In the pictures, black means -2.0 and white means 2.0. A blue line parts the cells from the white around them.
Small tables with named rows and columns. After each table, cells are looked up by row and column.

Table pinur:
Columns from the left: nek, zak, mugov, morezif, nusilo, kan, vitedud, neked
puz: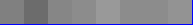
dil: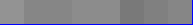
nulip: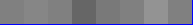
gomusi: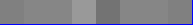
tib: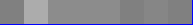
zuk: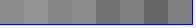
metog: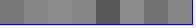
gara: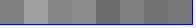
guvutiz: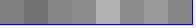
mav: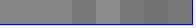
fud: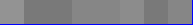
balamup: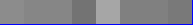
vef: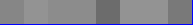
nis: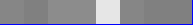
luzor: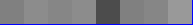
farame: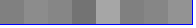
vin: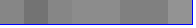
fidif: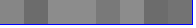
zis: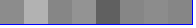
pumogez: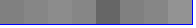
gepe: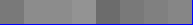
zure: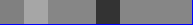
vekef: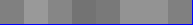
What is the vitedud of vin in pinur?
0.0
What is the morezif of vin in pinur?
0.2
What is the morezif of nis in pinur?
0.2
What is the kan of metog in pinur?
0.2
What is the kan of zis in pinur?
0.1
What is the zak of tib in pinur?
0.7
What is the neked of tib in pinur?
0.0
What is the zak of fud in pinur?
-0.1
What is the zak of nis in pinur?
0.0
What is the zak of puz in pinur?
-0.3

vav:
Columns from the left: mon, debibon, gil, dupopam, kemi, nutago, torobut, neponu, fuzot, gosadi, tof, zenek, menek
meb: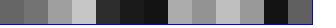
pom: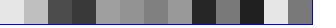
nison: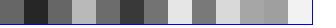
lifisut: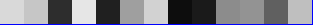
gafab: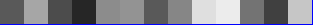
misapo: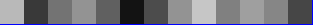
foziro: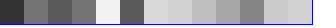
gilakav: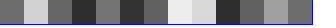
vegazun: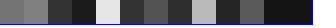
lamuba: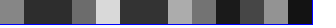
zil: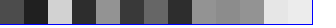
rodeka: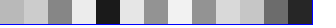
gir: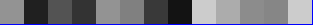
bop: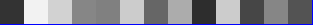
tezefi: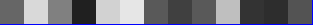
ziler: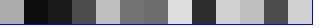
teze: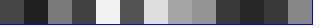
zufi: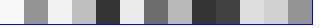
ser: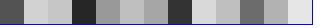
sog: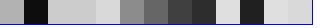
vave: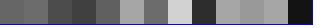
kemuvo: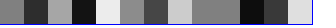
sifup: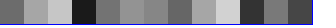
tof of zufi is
1.5
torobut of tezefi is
-0.6
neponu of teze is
0.6
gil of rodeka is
0.1
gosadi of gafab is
1.7
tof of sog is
-1.5
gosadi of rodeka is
1.4
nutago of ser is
1.0
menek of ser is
1.6
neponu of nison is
1.6
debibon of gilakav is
1.3
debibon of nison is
-1.4
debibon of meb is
-0.2
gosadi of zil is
0.2
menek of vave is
-1.7
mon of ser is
-0.7
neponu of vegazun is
-1.3
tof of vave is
0.4

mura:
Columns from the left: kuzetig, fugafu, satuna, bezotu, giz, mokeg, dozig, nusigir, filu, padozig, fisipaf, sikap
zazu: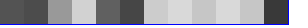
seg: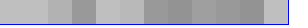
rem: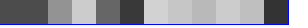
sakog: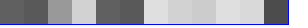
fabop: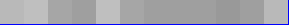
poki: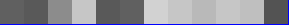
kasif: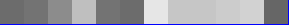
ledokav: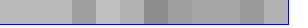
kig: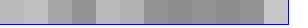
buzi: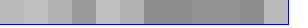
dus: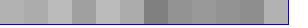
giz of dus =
0.9
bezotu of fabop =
0.5
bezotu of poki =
1.1
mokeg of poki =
-0.5
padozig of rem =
1.2
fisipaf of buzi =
0.2
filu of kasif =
1.1
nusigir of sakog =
1.3
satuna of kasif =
0.2
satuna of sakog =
0.4
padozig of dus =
0.3
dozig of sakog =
1.5
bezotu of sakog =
1.3
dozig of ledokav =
0.2
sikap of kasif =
-0.4
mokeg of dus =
0.7
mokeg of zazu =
-0.9
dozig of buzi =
0.2
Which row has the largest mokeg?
seg

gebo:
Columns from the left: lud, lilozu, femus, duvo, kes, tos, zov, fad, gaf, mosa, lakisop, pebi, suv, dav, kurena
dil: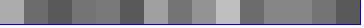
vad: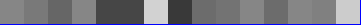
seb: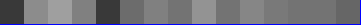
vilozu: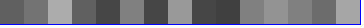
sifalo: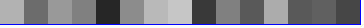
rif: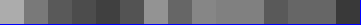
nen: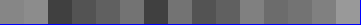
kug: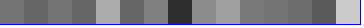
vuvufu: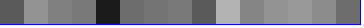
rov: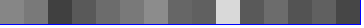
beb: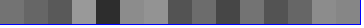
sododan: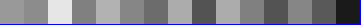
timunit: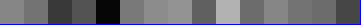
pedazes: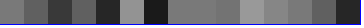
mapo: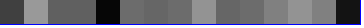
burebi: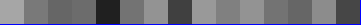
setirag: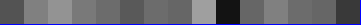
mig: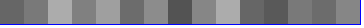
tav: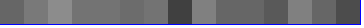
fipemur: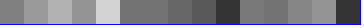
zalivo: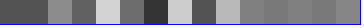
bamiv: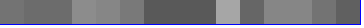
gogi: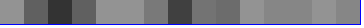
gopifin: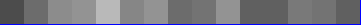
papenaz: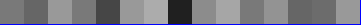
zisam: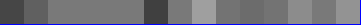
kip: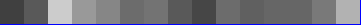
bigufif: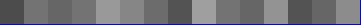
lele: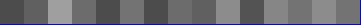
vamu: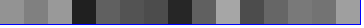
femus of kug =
-0.2
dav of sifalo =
-0.5
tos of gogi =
0.3
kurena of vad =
1.2
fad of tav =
-1.0
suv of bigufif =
-0.7
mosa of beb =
-0.9
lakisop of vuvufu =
0.1
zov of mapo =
-0.4
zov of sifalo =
0.9
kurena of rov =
-0.9
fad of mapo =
-0.3
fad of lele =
-0.3
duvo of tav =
-0.2
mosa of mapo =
-0.4
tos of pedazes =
0.3
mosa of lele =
0.2
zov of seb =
0.0
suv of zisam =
0.2

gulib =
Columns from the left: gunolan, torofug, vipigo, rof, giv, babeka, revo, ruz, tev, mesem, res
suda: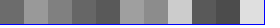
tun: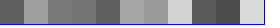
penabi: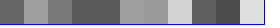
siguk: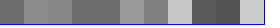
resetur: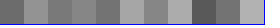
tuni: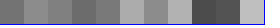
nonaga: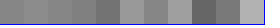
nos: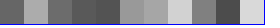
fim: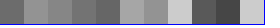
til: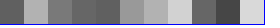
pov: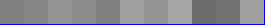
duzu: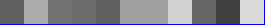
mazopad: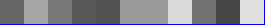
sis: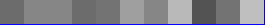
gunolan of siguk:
-0.3
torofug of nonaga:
0.2
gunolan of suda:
-0.3
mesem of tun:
-0.8
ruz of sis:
0.9
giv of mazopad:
-0.7
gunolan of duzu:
-0.5
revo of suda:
0.2
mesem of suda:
-0.8
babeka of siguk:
0.4
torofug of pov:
0.1
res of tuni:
1.0
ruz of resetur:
0.7
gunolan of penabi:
-0.4
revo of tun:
0.4
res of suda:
1.5
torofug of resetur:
0.3
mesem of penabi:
-0.8
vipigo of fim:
0.1

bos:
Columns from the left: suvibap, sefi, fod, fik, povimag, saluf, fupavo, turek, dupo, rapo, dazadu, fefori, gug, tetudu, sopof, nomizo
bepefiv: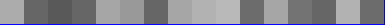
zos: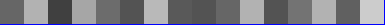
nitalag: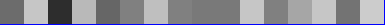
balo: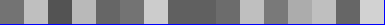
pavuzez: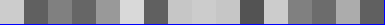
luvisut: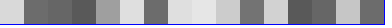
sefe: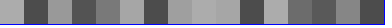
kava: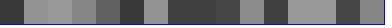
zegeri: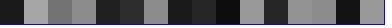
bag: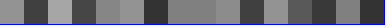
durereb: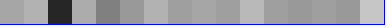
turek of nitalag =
0.0
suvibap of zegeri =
-1.6
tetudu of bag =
-1.1
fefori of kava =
-1.0
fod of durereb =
-1.4
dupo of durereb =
0.6
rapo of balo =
-0.3

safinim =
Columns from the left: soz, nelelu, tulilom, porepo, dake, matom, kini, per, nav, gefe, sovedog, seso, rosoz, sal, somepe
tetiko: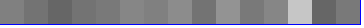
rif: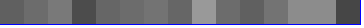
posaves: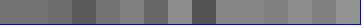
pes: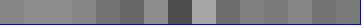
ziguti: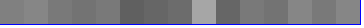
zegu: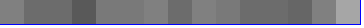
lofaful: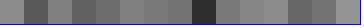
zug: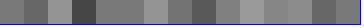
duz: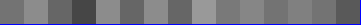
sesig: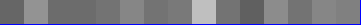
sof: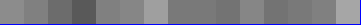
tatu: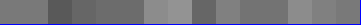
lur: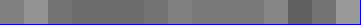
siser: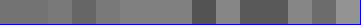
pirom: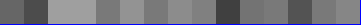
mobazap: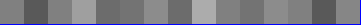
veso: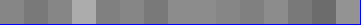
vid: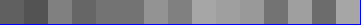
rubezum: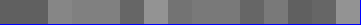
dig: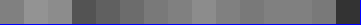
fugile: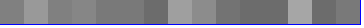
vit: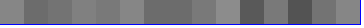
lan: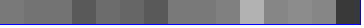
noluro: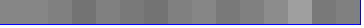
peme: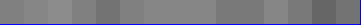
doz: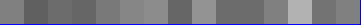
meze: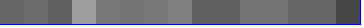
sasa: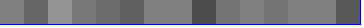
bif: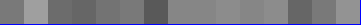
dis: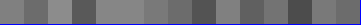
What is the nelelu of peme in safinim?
0.1
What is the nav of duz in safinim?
0.4
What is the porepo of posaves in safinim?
-0.6
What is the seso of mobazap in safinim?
0.2
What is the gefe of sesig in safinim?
-0.2
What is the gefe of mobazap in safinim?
0.0
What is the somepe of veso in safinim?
0.3
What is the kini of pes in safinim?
0.2
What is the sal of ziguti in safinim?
-0.1
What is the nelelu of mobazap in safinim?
-0.6
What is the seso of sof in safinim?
-0.2
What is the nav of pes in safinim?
0.6
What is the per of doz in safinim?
-0.4
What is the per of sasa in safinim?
0.0
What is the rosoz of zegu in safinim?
-0.4
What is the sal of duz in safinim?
-0.2
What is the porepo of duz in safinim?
-0.9
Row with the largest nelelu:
bif

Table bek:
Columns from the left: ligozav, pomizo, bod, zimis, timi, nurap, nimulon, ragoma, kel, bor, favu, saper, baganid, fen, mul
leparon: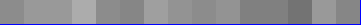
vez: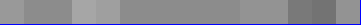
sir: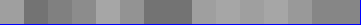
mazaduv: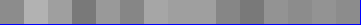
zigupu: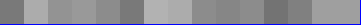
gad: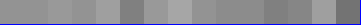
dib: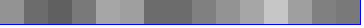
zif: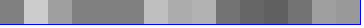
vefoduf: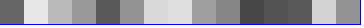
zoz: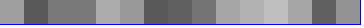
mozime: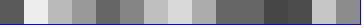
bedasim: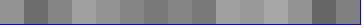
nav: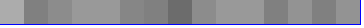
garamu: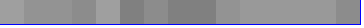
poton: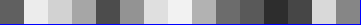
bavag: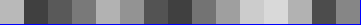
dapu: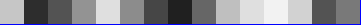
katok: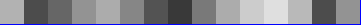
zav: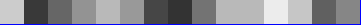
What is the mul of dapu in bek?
-0.1
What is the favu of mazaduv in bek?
-0.1
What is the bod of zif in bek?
0.5
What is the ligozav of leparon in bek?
0.2
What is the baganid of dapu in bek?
1.3
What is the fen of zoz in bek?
-0.5
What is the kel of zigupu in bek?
0.2
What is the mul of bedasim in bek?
0.0
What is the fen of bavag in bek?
-0.8
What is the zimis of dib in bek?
-0.1
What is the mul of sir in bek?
0.1
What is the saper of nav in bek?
0.0
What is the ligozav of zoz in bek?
0.5
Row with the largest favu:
dapu

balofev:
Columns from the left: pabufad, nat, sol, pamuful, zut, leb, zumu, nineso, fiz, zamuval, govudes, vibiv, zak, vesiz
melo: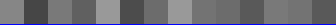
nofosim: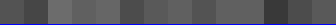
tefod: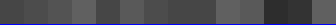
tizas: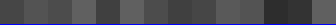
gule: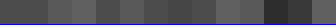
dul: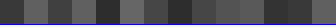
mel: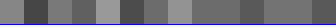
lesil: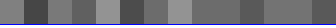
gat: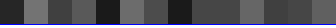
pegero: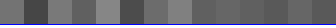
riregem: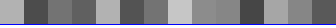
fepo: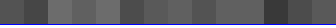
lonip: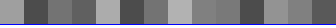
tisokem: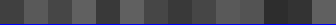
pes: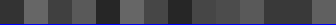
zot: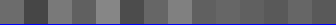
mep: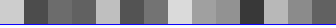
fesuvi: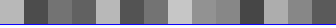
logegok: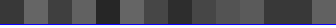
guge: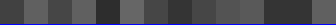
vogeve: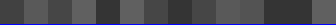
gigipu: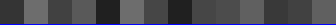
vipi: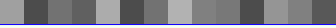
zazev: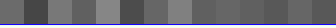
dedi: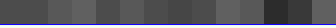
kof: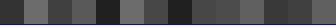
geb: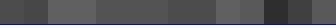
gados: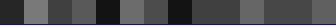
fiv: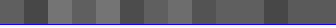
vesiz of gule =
-0.5
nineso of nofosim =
-0.5
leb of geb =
-0.7
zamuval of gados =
-1.0
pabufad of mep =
1.2
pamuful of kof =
-0.6
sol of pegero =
-0.1
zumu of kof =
-0.9
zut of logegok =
-1.4
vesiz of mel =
-0.6
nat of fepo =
-0.9
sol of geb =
-0.5
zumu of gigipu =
-0.9
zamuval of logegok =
-0.7
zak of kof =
-1.0
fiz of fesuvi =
0.3
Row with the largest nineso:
mep

